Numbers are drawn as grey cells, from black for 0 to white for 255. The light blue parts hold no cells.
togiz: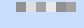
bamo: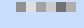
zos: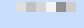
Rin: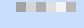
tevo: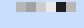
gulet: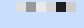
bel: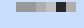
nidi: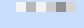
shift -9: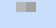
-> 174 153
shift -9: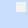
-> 233
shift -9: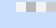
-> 233 174 233 195
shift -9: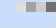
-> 214 153 195 104
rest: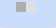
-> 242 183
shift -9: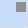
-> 135
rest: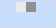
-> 162

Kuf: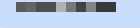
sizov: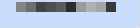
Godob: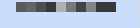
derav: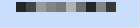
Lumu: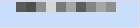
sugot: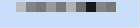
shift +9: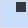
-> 65
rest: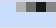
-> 120

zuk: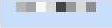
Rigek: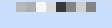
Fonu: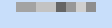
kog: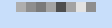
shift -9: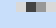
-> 208 58 143 208
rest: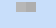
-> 247 217 55 132 207 132
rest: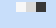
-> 132 207 132
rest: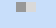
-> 142

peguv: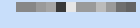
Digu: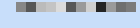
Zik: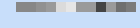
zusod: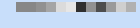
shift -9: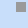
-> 145
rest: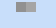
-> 219 230 47 145 77 154 207 177
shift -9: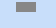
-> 126 126
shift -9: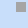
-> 156
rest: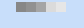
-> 47 145 77 154 207 177
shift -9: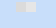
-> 210 221
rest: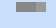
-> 165 56 230 154 154 187 154 111 99

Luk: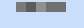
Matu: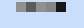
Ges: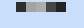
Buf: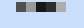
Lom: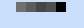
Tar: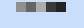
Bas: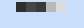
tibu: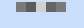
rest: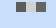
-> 122
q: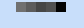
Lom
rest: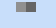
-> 173 58 35

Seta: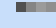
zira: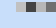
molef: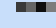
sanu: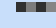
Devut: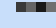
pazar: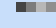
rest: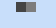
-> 183 143
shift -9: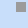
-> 146
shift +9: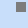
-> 133
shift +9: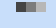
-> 77 133 192
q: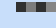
sanu
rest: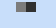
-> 133
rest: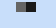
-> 112

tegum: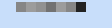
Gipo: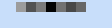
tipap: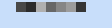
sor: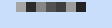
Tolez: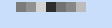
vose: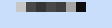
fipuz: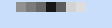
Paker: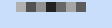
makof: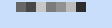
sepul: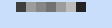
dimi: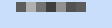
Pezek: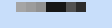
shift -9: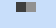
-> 53 136
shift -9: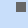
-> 94
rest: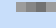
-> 188 34
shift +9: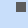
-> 101

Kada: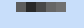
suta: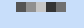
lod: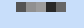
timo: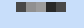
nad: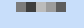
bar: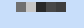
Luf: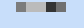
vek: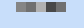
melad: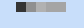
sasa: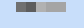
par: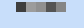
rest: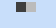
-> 156 93
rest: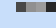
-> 72

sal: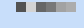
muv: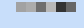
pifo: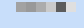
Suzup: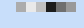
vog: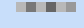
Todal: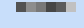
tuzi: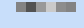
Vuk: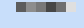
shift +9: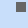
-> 111
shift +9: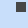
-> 79
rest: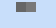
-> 162 172
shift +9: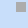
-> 181
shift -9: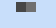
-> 61 102
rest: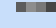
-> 111 223

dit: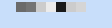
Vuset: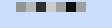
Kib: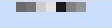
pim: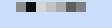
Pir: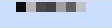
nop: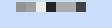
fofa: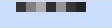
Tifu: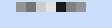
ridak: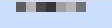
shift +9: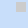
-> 213
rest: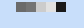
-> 128 148
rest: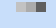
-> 128
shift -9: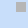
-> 173
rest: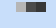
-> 159 182 116
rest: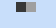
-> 182 116
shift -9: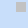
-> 185

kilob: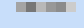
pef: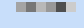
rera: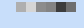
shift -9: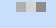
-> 166 204 131
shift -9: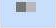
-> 110 175
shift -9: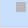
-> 175

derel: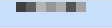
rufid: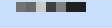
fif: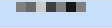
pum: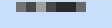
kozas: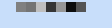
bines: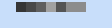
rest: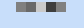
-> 22 128
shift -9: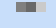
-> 119 96 193

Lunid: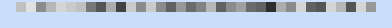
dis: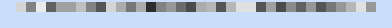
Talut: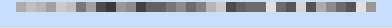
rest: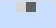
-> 85 213 182 85 213 151
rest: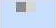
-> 97 85 213 182 85 213 151
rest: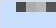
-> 182 224 224 85 160 75 139 97 151 85 119 151 182 224 151
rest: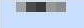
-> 66 97 97 119 139 107 130 182 202 75 97 107 107 224 107 85 213 85 172 139 107 85 224 151
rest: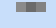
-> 182 202 75 97 107 107 224 107 85 213 85 172 139 107 85 224 151

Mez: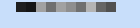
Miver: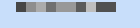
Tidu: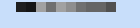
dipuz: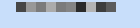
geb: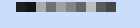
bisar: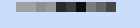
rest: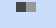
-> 123 171 123 132 42 180 61 91
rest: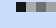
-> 132 101 190 91 70
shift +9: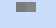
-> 132 141

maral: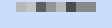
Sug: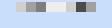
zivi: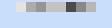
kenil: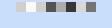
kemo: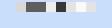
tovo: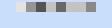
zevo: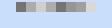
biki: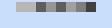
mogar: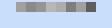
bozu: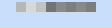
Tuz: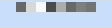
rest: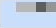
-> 94 160 126 64
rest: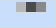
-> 137

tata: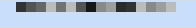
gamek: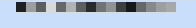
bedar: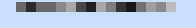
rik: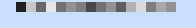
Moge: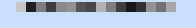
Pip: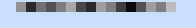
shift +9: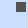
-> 93
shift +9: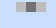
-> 197 123 197
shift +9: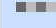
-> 112 197 123 197
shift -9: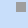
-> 149
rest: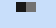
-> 158 137 188
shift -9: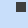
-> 53

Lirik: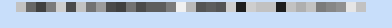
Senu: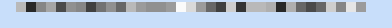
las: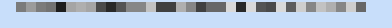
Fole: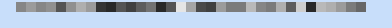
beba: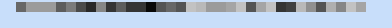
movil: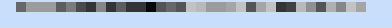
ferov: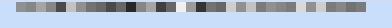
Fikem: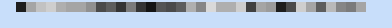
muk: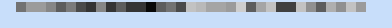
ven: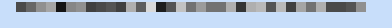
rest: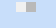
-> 84 93 84 206 29 206 194 194 29 194 175 194 123 134 144 229 194
